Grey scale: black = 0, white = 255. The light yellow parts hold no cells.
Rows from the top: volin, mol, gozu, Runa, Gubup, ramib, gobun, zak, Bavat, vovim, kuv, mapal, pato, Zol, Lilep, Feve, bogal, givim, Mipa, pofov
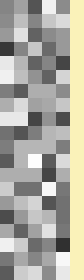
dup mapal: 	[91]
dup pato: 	[174]
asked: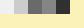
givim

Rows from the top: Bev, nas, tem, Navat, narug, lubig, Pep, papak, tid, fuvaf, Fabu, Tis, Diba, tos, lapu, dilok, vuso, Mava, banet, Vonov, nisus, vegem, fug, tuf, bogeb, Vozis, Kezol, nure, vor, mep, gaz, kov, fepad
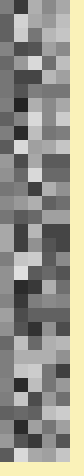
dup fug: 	[97]
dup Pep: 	[118]
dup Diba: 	[105]
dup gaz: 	[160]
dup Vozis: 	[175]
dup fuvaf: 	[126]
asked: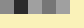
gaz

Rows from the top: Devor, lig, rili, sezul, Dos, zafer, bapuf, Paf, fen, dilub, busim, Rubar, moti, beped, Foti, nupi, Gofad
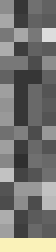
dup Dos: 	[120]
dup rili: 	[120]
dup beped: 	[153]
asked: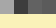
lig
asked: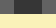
zafer

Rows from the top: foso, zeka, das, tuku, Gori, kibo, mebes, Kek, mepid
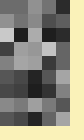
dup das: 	[30]
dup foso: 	[108]

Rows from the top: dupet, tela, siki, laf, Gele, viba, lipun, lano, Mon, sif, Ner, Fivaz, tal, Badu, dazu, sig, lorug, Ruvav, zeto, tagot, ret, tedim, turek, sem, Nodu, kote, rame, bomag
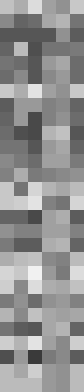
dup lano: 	[153]
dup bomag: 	[187]
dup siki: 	[86]

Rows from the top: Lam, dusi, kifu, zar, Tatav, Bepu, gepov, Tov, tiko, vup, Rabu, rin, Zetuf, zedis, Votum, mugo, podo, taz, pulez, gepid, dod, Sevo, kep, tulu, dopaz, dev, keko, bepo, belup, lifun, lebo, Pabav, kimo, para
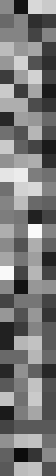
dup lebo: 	[89]
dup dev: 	[105]
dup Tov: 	[174]
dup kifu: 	[132]

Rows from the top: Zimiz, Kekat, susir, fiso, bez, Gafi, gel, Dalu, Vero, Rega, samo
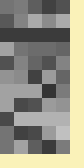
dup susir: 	[59]
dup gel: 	[162]
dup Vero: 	[178]
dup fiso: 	[108]
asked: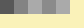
Kekat

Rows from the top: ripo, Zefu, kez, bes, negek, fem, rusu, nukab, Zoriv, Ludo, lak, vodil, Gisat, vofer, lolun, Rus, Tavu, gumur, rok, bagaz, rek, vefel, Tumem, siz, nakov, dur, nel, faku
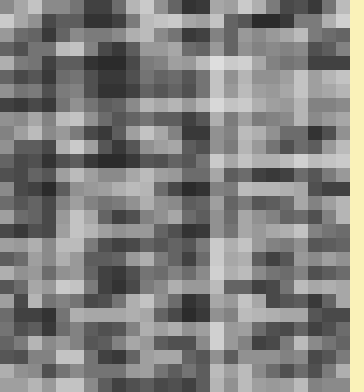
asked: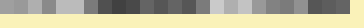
gumur
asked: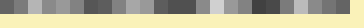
nakov

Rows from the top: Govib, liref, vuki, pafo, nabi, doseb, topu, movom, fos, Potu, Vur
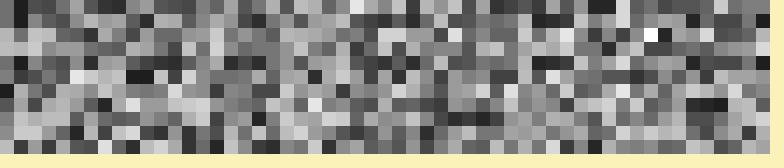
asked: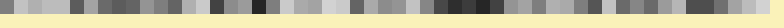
fos
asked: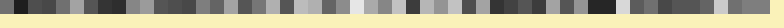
Govib
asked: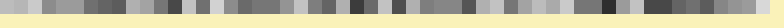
pafo
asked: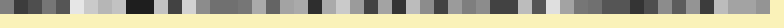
doseb

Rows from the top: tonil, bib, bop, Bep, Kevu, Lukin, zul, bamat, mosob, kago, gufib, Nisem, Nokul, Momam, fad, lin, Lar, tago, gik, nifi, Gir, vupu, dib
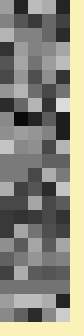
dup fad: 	[72]
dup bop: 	[130]
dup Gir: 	[115]
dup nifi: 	[91]
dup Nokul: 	[122]
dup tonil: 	[36]
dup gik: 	[122]

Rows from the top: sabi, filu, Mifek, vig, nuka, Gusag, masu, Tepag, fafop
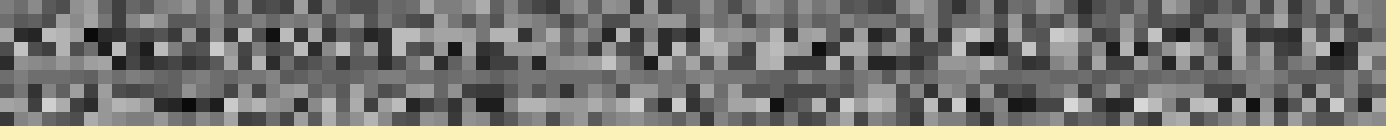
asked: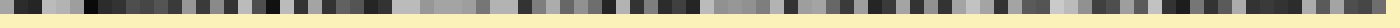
Mifek
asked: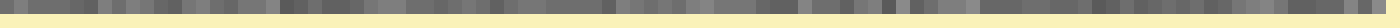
Gusag
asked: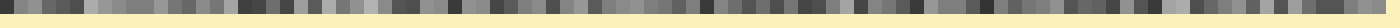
fafop
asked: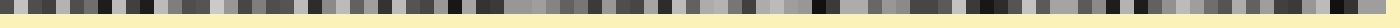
vig
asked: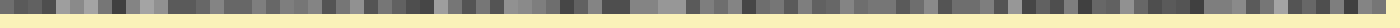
filu

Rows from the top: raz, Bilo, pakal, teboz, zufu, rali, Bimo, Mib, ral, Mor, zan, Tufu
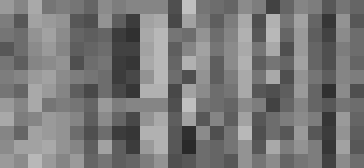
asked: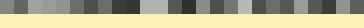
Mor
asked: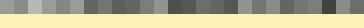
Tufu
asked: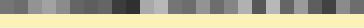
pakal
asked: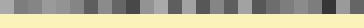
ral

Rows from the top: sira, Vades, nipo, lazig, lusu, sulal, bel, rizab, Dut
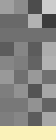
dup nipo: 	[112]
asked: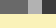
Vades
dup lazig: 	[92]
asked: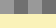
sulal
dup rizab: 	[120]

